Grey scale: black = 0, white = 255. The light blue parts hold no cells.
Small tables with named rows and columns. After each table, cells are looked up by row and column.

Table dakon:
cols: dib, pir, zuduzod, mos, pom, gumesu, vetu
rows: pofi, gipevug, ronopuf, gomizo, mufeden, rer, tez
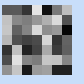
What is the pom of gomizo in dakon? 214
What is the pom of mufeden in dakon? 169
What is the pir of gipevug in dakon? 136
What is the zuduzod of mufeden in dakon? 34
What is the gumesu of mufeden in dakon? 60
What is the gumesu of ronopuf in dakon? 153
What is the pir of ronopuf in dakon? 98
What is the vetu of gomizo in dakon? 99
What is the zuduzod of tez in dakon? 25
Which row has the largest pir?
rer

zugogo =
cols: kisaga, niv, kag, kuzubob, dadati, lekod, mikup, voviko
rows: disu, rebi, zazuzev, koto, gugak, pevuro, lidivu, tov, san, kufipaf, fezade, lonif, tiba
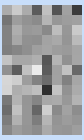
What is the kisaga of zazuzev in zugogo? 130
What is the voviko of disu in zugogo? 59
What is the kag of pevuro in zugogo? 167
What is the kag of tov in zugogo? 157
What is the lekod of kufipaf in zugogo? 171
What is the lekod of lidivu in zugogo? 161
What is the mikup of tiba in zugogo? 149
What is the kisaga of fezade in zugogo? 108
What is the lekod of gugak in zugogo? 157
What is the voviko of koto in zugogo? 186
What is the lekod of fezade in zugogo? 138
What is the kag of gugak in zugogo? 143
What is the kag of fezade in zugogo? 150
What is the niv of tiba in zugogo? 156

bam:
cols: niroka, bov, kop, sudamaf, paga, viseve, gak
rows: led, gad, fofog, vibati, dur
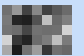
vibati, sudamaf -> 108
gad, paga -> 192
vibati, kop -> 35
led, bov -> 151
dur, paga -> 54
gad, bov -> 37
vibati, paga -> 125
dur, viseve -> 112
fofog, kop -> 70
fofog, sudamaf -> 114
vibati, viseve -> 191
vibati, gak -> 123
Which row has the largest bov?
led

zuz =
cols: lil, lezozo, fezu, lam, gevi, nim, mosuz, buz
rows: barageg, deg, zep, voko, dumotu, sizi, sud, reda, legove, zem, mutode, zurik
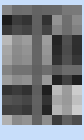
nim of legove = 186
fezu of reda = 145
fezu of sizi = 142
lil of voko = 184
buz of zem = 191
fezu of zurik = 146
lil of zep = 56
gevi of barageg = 102
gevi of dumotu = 150
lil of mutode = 64
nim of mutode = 182
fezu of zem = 70
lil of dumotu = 166
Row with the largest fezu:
voko

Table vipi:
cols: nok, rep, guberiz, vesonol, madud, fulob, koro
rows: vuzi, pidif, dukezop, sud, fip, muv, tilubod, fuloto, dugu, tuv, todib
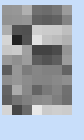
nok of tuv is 94
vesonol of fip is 67
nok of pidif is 145
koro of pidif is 131
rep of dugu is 171
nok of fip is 199
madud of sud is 194
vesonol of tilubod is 134
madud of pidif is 93
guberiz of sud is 83
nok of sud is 213
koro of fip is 148
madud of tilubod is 129
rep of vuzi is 151
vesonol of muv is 93
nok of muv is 153
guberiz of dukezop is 80
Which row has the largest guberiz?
vuzi

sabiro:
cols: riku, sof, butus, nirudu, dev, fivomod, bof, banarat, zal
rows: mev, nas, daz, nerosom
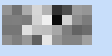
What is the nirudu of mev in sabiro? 214
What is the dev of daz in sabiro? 189
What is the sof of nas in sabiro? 127
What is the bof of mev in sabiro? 76
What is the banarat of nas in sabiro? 141
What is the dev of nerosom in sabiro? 230
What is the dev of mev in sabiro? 178
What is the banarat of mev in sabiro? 155
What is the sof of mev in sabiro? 113
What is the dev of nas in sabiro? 240
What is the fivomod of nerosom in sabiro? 149
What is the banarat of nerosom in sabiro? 131
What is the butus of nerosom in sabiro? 151
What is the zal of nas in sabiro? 124
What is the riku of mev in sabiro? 147
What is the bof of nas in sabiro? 211
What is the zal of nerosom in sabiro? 160
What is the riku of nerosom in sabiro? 142
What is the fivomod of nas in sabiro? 9
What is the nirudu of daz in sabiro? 192

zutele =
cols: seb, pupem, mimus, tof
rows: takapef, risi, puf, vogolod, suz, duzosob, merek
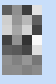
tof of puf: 66
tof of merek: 138
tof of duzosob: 118
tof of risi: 95
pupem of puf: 166
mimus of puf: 211
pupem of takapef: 143
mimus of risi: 184
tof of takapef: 226
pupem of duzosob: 129
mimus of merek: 129
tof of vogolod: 249
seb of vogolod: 65
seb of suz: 95

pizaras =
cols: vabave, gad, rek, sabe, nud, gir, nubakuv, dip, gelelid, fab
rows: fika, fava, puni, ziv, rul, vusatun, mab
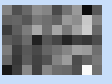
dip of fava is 141
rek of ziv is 107
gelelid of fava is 199
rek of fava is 86
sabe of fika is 142
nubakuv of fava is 153
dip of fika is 153
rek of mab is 136
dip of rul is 161
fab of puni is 104
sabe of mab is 64
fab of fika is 87
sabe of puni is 169
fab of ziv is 76

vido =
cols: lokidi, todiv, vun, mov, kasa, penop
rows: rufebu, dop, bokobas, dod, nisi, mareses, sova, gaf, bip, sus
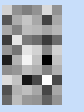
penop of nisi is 210
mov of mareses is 194
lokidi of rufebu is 210
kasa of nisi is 134
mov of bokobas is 183
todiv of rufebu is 145
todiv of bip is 177
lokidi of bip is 80
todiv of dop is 172

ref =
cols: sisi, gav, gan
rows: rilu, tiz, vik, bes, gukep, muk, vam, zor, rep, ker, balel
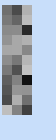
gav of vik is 139
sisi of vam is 121
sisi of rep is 85
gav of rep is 149
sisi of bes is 147
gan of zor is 17
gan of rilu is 177
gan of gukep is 135
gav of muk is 120
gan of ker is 111
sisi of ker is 75
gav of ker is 175
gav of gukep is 168
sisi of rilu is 111
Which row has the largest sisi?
balel

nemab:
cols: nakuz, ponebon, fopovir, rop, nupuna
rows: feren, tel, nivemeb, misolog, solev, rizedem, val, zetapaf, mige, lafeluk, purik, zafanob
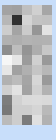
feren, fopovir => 191
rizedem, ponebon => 229
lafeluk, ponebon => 209
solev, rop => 173
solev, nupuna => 199
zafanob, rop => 224
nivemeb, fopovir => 203
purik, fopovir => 206
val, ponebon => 161
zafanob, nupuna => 177
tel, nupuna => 193
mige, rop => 208
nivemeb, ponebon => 164
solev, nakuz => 141
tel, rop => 195
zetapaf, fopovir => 165

